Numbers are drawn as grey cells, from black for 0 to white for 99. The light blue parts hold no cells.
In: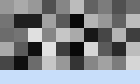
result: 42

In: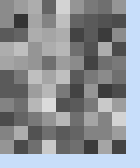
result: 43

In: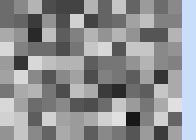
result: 53

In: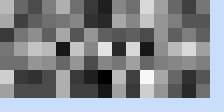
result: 29

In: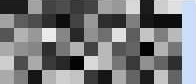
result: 8
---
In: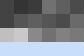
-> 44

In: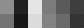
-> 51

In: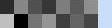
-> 24

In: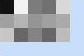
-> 51

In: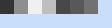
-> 28

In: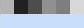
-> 56

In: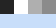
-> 99
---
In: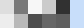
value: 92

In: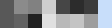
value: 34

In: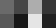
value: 34

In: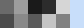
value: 29

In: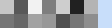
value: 46

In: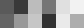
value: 39
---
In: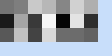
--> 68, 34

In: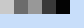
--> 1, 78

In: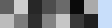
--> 66, 73

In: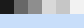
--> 94, 10

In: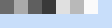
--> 97, 41

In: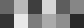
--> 52, 20
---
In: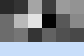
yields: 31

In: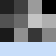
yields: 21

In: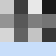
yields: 76

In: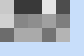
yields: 45

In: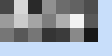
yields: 53

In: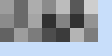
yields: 70

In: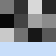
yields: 9

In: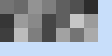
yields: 45

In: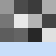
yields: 15
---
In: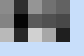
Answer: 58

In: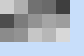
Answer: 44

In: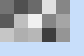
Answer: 41

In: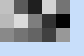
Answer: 12

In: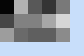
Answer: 34

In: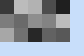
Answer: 69
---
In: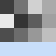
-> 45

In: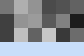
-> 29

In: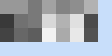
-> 51

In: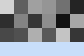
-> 58

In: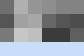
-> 55

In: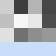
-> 24

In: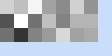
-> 54

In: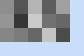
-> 70

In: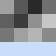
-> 34

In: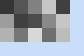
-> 50
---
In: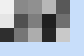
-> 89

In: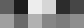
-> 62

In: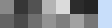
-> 39

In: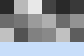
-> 42

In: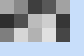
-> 18

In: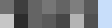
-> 77

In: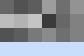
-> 73
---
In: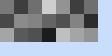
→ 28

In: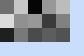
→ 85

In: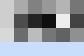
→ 80

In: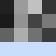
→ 10

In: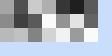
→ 54

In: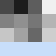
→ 50
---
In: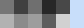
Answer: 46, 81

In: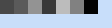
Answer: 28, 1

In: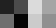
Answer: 13, 56

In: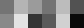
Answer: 45, 4

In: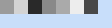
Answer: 60, 28

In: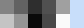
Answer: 51, 97
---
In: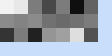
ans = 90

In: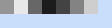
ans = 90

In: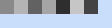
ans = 70

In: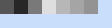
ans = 15

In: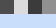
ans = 85

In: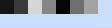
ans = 22

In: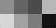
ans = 39

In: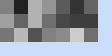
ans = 13
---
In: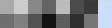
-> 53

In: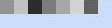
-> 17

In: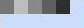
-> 53

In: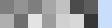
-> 49

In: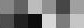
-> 73

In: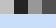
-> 59

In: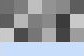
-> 74

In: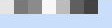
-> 54

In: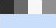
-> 96
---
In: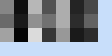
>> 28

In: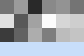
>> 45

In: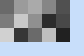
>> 31

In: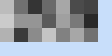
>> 26

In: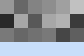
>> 75

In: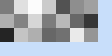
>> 62

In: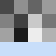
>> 60

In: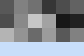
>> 38

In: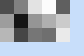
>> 37
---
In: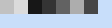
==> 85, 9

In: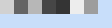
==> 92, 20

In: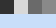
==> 84, 19

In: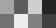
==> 92, 14

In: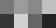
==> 81, 14

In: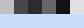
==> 87, 7

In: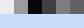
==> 92, 3

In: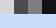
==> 83, 7
